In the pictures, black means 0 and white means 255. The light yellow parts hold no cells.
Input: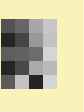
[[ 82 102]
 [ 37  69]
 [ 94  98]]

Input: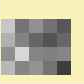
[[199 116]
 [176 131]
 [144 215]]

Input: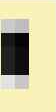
[[202 189]
 [ 23   5]
 [ 34  13]]

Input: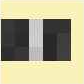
[[56 47]
 [53 43]
 [46 55]]

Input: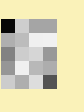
[[  7 206]
 [175 188]
 [130 205]]

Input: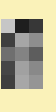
[[198  30]
 [ 63 166]
 [111 131]]
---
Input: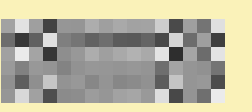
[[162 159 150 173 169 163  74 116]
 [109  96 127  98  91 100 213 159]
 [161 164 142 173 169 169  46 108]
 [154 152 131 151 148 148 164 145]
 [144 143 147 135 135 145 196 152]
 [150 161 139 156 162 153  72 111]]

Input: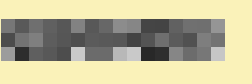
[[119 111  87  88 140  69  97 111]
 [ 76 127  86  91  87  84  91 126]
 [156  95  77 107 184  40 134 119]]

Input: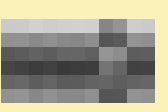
[[202 209 208 208 148 202]
 [145 138 137 143  91 143]
 [ 88  98 101  95 141  94]
 [ 70  60  58  62 101  66]
 [101  93  91  99  94 102]
 [145 136 136 144  86 144]]

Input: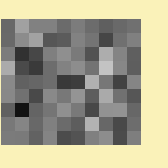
[[104 129 107 108 105]
 [105 162  91 116 112]
 [124  71 143  82 132]
 [171  58 130 115 135]
 [137 102  57 177  66]
 [136  73 120  93 113]
 [ 96 100 144  72 147]
 [120 104 107 178  73]
 [123  98  76 128  75]]

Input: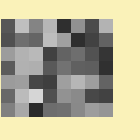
[[ 87 132  47  75]
 [ 80 101 160  66]
 [156 185  99  82]
 [ 91 175 114  94]
 [155  70 159 158]
 [104 214 146  72]
 [128  42 112 157]]

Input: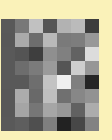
[[ 89 193 178  61]
 [ 88 109 122 152]
 [ 89  62 128 220]
 [ 89 123  85 150]
 [ 89 110 239  37]
 [ 88 105 112 146]
 [ 88 118 151 172]
 [ 89  79  34 130]]

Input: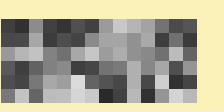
[[ 63 140  52  65 200 163  75]
 [ 72 167  78 138 165 169 113]
 [153 194 113 198 173 137 188]
 [ 89  98 138  70 122 135  79]
 [ 78 120 158  99  72  72  50]
 [121 101 190 201  65  49 212]]
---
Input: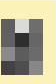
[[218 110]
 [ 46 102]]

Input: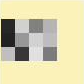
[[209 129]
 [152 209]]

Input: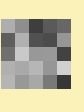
[[142  62]
 [177  81]]

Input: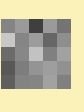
[[154  63]
 [133 156]]

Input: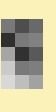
[[ 78 105]
 [121 129]]

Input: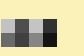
[[ 78 196]
 [ 64 133]]

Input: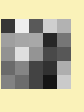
[[238  89]
 [166 168]]

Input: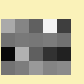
[[133  96]
 [121 119]]
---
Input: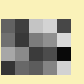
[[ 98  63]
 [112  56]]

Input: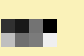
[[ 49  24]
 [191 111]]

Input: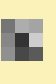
[[117 173]
 [135  51]]

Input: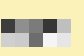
[[ 61 143]
 [207 203]]

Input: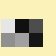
[[230  16]
 [143 161]]

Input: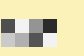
[[ 79 243]
 [202 176]]

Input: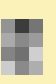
[[147  60]
 [170 137]]

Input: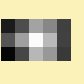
[[ 27  77]
 [ 85 160]]
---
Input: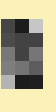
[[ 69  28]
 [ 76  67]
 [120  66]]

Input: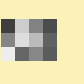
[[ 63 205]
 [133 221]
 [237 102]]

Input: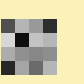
[[ 80 181]
 [215  15]
 [172 144]]

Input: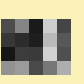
[[ 76 133]
 [ 55  44]
 [ 22  60]]

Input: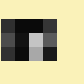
[[47 10]
 [76 18]
 [49 11]]

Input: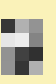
[[ 55 177]
 [230 237]
 [146  65]]
